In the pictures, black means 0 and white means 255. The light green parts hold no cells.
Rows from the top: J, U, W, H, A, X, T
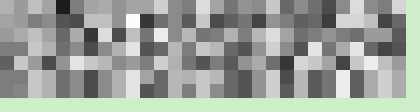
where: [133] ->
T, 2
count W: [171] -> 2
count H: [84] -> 4

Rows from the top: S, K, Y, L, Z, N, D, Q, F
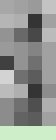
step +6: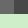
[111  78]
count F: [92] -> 1
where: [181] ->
K, 1
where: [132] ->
L, 3
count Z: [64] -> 1
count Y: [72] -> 1
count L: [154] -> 1

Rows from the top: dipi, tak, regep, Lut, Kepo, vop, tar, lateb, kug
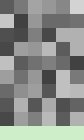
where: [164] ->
dipi, 3
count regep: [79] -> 1
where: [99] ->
lateb, 6

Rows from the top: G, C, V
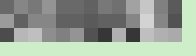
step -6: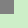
[122]
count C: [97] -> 5

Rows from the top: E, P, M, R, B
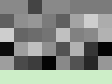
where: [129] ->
M, 6
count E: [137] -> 4
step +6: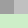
[164 198]

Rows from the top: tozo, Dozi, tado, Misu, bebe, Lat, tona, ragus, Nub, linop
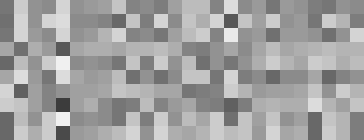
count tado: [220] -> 0
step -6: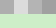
[168 214 174 154]
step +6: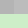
[186 194]

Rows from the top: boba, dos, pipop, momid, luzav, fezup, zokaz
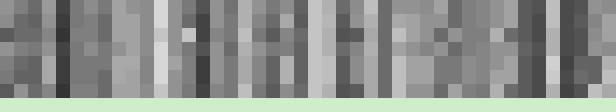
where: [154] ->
boba, 4
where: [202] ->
fezup, 40
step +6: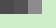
[ 81  89 146]
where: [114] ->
boba, 17
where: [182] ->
dos, 24

